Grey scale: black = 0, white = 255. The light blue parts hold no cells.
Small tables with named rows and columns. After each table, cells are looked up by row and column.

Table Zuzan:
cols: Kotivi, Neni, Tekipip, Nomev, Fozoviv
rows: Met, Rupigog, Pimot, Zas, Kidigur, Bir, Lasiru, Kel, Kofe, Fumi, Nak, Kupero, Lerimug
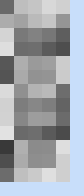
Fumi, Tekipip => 110
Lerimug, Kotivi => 108
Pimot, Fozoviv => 94
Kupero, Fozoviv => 207
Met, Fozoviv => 208
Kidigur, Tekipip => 154

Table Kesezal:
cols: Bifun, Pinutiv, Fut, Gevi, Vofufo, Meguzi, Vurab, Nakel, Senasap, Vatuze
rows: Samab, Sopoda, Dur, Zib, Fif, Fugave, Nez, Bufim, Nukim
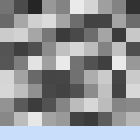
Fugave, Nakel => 203
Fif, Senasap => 234
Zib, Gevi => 140
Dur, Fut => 166
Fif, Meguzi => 114
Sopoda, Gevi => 219
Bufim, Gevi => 82
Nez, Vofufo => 67
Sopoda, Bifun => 105
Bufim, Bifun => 147
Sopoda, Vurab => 67
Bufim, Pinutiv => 90
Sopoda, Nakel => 68
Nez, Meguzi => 81

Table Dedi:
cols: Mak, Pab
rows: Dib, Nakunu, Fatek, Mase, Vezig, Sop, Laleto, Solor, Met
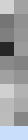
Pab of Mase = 155
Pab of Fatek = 149
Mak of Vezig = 138
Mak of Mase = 38
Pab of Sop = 148
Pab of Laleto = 178
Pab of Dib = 162
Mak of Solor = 186
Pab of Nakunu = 145
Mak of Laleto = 208
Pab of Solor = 170
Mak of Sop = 161
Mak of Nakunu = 117
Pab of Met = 134
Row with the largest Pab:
Laleto

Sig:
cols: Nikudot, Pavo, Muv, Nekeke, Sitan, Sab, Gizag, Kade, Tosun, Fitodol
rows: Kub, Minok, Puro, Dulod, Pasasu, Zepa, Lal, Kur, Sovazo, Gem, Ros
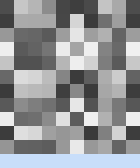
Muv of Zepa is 213
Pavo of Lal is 191
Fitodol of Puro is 157
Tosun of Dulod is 105
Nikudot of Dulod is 238
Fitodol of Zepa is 99
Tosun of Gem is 210
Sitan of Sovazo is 224
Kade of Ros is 167
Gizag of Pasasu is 209
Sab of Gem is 160
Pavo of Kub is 198
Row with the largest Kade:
Kub

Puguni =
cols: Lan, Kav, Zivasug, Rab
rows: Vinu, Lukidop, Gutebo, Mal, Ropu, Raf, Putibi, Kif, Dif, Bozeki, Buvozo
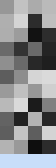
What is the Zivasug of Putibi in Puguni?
151
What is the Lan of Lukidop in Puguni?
175
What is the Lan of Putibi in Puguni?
154
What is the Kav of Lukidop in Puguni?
212
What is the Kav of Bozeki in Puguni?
196
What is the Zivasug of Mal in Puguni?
106
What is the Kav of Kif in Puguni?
218
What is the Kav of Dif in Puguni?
34
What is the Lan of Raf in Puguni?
93
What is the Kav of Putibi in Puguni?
192
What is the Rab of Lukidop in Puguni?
190
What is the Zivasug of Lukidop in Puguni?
44
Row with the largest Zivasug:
Raf

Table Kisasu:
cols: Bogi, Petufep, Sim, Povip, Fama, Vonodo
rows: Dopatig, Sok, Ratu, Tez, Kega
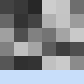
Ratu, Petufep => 79
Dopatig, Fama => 197
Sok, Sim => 67
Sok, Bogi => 103
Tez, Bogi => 129
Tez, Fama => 62
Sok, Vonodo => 156
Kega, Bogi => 86
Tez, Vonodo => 78
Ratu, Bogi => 160
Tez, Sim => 165
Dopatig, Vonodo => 110
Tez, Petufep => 192
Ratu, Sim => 129
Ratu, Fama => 164
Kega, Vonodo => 139
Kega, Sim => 51
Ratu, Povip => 116

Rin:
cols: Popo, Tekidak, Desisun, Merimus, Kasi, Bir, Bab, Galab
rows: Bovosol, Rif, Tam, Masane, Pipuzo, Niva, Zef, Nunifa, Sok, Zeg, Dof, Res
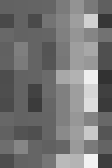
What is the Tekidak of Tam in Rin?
99
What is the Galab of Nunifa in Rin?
58
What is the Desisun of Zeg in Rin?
79
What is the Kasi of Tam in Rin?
128
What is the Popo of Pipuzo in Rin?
98
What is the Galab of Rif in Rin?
55
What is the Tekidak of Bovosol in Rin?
99
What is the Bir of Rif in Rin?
158
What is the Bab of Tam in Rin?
133
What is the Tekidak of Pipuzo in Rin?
123
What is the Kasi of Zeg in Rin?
138
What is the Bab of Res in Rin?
242
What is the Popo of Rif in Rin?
73
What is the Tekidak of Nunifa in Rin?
99
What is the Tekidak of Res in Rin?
99
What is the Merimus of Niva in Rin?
107
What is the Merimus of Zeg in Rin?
101
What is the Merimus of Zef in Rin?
108

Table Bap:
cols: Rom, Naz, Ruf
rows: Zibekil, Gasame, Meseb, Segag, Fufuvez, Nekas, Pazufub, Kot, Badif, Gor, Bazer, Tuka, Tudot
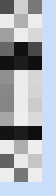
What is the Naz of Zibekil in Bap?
207
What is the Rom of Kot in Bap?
133
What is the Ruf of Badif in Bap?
217
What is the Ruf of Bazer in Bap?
238
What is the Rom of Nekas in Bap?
143
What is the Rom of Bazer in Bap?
236

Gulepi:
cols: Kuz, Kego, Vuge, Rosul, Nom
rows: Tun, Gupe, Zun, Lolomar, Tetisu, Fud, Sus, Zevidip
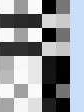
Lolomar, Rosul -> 213
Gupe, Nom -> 202
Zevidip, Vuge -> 224
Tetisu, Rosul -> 19
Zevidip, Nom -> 2
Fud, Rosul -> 20
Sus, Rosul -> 1
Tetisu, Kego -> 247

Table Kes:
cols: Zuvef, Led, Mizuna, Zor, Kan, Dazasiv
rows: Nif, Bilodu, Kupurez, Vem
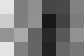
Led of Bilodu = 127
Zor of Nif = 70
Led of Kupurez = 169
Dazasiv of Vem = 119
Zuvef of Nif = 229
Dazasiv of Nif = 130
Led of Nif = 126
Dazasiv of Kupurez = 145
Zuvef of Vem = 227
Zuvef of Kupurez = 147
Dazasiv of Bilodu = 125
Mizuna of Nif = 143
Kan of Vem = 104
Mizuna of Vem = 101
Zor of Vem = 35
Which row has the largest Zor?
Nif

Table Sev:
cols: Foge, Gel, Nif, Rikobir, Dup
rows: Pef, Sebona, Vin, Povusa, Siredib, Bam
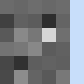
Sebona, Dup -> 100
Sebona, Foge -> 64
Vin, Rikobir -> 214
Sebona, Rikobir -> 46
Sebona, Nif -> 92
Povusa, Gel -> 120
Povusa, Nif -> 136
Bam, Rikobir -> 89
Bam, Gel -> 140
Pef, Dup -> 108
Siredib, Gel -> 49
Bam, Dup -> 120
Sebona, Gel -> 97
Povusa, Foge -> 115
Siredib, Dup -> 95

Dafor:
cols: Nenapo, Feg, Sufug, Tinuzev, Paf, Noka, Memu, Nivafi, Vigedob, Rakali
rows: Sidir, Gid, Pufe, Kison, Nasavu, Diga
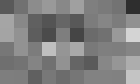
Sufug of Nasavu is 132
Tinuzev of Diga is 120
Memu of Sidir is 127
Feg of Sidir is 113
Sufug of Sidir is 140
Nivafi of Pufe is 113
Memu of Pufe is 107
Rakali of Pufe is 212
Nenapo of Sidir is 89
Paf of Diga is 108
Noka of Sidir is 160
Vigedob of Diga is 129

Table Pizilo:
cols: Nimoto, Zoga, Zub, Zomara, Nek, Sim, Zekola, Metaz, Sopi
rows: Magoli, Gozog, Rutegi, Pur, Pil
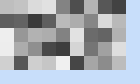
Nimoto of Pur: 237
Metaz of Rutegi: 100
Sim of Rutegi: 226
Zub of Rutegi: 178
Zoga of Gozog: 99
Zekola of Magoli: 180
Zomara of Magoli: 225
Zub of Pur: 143
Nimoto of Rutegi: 238
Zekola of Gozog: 134
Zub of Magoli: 219
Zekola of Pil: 166
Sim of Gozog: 173
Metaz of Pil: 140
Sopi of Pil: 188
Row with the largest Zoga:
Magoli

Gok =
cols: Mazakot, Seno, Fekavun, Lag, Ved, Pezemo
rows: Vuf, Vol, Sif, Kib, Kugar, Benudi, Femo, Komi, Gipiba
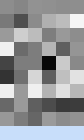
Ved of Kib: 95
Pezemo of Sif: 141
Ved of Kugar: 202
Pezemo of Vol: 245
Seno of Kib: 107
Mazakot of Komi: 104
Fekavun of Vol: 139
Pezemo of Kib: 149

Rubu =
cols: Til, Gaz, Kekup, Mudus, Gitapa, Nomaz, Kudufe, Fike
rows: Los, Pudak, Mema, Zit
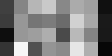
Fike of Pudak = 26
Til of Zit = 52
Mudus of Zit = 148
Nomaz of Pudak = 209
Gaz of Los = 133
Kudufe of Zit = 175
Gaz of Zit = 246
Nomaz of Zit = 230
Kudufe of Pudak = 168
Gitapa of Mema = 74
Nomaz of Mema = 185

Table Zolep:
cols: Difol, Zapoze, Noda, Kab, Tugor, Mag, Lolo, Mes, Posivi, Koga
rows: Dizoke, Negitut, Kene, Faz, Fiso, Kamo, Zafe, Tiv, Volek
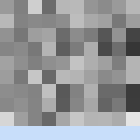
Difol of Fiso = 162
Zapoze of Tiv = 144
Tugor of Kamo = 184
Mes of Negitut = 161
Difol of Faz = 133
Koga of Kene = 68
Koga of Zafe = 59
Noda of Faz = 120
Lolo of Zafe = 176
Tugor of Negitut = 141
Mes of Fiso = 160
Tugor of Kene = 107
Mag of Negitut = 189
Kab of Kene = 164
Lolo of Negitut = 169
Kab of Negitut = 134
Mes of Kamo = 138

